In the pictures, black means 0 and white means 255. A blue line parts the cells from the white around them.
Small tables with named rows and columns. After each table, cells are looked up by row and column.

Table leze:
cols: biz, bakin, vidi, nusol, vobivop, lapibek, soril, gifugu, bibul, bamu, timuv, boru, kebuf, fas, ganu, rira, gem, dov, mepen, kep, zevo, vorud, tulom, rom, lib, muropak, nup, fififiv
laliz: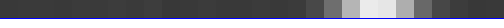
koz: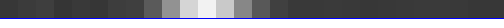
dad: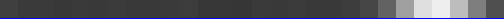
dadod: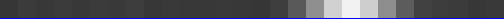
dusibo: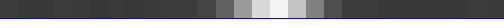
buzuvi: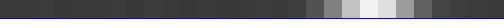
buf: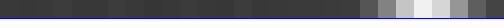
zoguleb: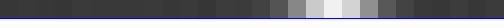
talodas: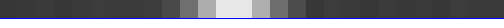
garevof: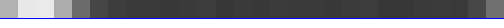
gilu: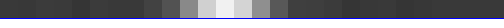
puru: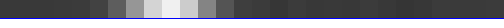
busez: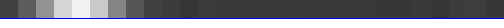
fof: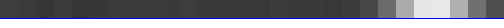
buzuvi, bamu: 57
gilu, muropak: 57
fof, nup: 112
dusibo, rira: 243
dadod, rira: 62
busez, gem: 58
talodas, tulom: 56
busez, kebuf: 57
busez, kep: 56
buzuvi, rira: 57
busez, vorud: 55
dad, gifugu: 57
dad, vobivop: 58
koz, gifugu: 63
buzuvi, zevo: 240
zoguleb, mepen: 241
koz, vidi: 62
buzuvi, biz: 57
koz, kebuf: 201

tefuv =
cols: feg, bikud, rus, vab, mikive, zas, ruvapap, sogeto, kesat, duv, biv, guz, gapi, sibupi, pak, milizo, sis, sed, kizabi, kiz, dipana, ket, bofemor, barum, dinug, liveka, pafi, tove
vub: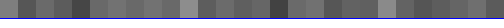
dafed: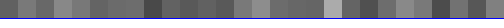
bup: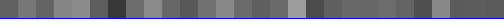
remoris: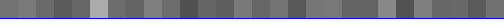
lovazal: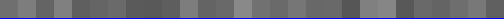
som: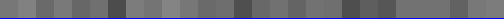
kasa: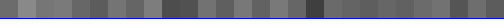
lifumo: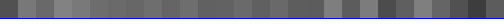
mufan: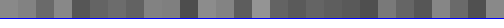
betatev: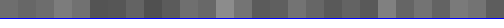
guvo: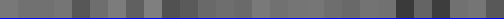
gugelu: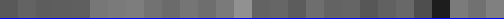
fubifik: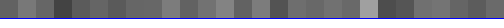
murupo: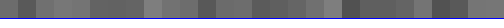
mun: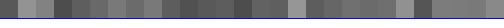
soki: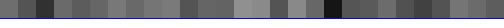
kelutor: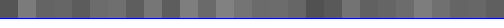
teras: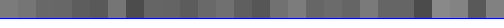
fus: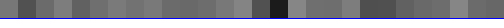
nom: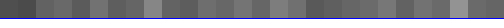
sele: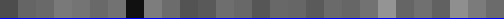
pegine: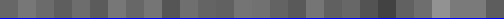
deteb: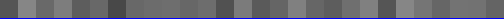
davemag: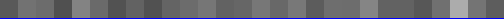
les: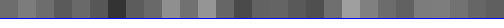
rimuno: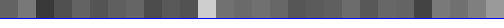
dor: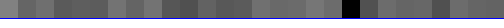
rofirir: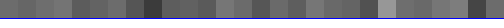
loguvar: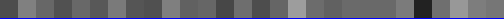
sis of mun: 150
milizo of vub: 66
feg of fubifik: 98
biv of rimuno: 82
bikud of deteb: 134
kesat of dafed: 73
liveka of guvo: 113
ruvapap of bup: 56
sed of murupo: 112
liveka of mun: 123
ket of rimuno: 103
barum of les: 124
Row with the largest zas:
remoris

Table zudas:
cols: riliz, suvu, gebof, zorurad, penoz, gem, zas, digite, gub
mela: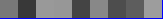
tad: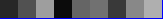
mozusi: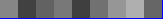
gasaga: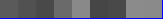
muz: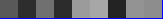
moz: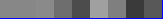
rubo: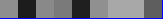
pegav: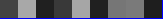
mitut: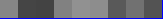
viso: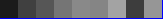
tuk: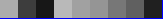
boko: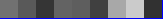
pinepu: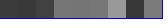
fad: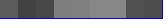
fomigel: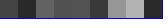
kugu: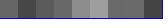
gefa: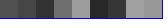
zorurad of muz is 44
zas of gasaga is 73
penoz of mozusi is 63
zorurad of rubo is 122
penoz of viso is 137
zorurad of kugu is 104
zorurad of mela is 151
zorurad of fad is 125
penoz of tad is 101
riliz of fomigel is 68
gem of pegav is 32
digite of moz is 58

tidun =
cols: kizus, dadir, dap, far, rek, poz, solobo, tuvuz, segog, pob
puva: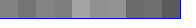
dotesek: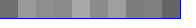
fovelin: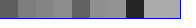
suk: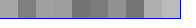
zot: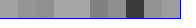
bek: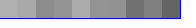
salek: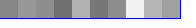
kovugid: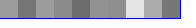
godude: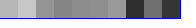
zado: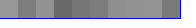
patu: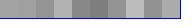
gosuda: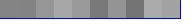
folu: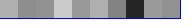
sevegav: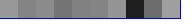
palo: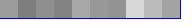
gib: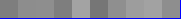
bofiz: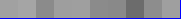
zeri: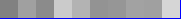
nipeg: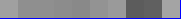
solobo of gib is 143
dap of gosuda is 150
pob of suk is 187
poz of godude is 143
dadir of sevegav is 132
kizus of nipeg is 160
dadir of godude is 199
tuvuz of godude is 47
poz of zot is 129
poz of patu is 126
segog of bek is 128
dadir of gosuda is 131
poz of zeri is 147
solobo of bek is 146
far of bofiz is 158
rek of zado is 119
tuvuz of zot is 58
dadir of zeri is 160

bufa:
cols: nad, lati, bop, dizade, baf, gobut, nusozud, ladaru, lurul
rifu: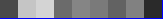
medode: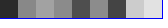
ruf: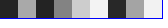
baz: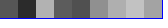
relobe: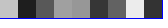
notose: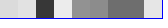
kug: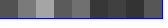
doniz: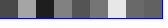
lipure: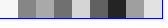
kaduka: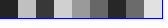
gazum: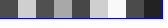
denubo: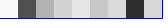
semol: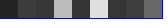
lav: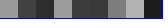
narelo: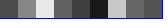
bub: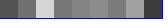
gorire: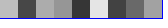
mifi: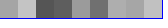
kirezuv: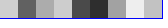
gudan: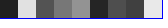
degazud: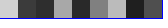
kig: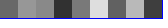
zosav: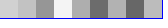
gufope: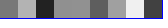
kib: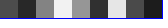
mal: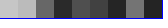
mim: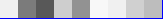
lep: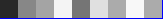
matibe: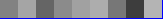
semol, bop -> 55
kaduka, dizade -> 208
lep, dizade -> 244
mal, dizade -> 42
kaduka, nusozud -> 39
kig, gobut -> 222
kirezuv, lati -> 97
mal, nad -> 198
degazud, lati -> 59
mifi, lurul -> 193
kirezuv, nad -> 207
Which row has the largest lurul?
ruf

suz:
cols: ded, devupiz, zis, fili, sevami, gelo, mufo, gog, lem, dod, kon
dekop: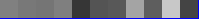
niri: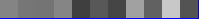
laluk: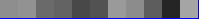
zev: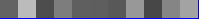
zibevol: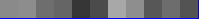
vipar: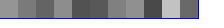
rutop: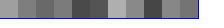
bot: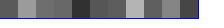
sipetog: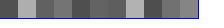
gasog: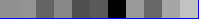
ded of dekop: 128
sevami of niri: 63
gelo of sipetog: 99
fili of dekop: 127
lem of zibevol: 87
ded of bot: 90
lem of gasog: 104
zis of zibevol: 110
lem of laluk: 93
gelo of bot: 86
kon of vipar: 105
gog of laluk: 140
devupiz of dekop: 120
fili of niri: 133
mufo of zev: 88
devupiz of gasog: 147
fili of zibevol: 101
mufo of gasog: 2
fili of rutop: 123
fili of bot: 104

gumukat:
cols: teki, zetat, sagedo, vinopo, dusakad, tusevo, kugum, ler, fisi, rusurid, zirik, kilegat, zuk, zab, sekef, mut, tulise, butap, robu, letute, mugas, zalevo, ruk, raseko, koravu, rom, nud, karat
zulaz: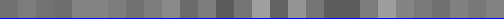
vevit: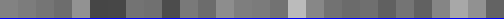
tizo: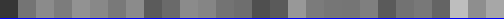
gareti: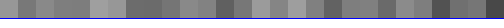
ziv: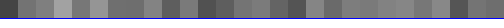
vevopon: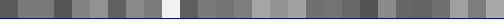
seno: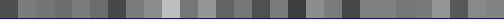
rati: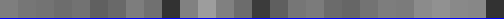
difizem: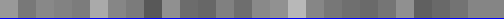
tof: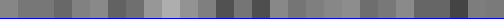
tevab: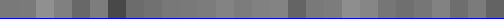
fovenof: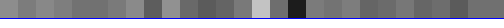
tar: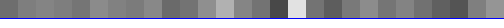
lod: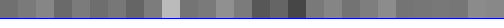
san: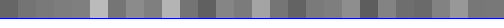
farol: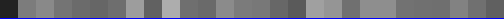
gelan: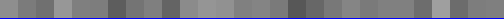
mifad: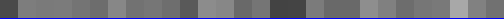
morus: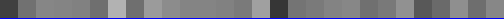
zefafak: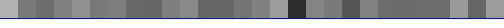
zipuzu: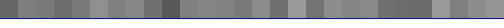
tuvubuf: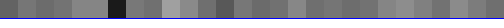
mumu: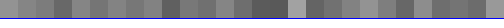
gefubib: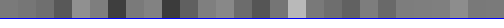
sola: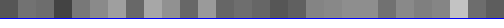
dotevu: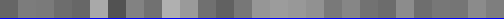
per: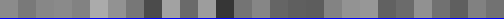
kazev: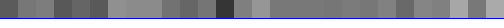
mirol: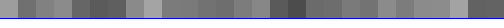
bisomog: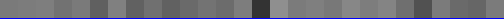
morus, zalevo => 121
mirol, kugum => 95
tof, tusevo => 137
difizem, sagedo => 136
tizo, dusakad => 146
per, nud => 129
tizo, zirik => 139
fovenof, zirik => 105
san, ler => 139
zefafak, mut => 157
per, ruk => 107
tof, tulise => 117
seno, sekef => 80
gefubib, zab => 108
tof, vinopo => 104
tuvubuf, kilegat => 111
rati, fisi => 112

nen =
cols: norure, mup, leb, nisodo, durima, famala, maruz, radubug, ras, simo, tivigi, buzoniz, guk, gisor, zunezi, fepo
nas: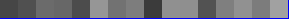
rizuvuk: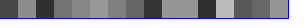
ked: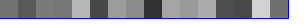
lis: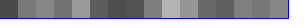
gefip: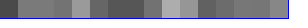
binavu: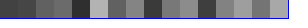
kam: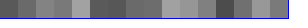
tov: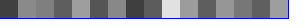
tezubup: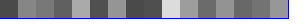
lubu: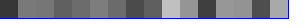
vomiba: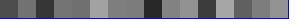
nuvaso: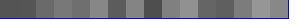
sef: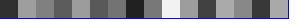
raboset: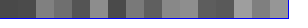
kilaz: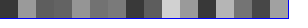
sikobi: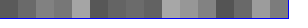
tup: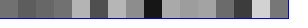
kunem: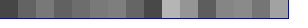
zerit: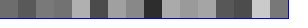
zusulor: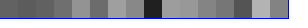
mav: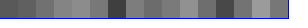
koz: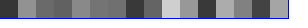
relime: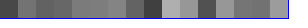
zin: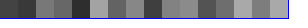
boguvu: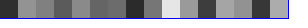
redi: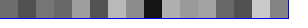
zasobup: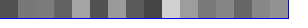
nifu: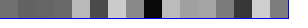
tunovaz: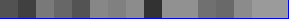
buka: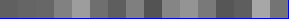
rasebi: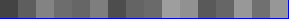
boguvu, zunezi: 55
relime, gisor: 117
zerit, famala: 75
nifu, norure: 112
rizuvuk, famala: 152
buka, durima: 157
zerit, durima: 176
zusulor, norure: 98

